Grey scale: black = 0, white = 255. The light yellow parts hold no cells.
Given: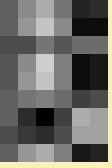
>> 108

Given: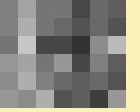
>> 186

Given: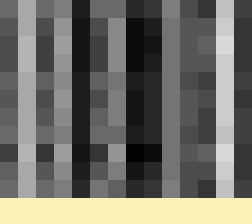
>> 53

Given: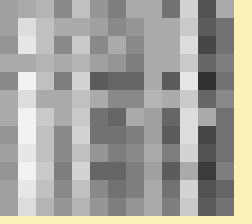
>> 114

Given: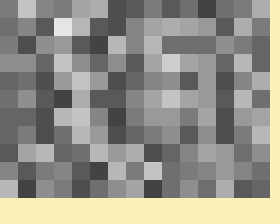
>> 101
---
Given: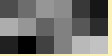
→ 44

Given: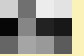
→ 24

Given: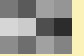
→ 44

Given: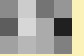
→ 32

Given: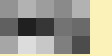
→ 106

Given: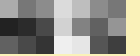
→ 149

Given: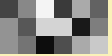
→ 126
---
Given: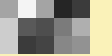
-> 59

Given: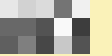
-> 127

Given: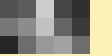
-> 109

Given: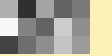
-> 110

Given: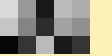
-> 53

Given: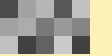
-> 66

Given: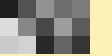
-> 210

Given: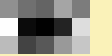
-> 67

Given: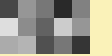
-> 180
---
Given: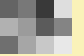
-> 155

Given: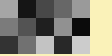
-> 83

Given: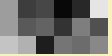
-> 89

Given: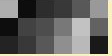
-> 66

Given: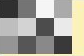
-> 211

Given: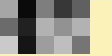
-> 33

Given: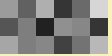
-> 126
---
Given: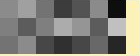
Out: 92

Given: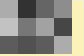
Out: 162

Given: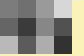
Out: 135

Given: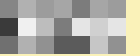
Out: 208

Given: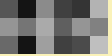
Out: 149

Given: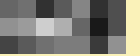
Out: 25

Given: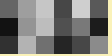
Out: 121

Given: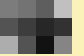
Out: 39
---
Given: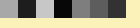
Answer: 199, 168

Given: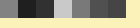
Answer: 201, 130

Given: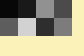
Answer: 210, 145

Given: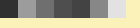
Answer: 226, 156

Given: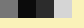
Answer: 213, 118

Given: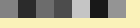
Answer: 197, 148

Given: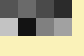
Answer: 195, 161
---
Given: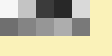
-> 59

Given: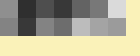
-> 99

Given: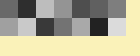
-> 78

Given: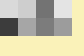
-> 206

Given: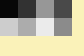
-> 50

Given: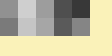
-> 157
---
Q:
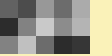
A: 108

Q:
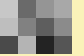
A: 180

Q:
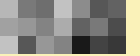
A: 25

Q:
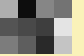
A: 94

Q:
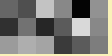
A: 58

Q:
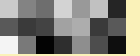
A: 142

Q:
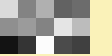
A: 252
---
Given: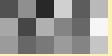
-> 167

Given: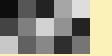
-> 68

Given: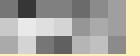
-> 201

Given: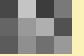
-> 101

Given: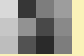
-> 198

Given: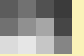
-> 113

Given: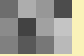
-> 139
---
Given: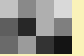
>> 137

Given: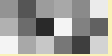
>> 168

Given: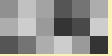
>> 85

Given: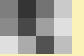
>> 52

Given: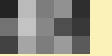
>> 125

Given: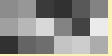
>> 49
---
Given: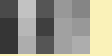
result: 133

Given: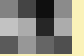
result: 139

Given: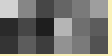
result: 158

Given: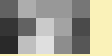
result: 118

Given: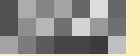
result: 103

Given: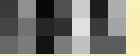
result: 174

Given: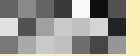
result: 81
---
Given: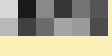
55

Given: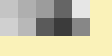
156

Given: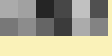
71

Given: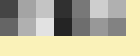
120

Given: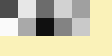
108

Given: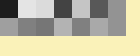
197

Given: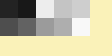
237
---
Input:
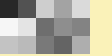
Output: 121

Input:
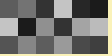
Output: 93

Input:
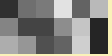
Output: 80

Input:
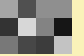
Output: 60

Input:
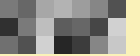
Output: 209

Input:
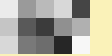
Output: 109
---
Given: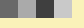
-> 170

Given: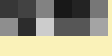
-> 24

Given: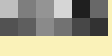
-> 214

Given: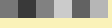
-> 203

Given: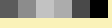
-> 172

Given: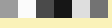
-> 22

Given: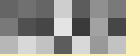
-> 92

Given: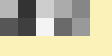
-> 205

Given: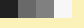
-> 105

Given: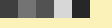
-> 82
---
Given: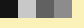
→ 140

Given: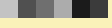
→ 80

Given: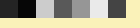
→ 68

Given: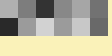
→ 105

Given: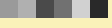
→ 113

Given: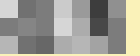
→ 103
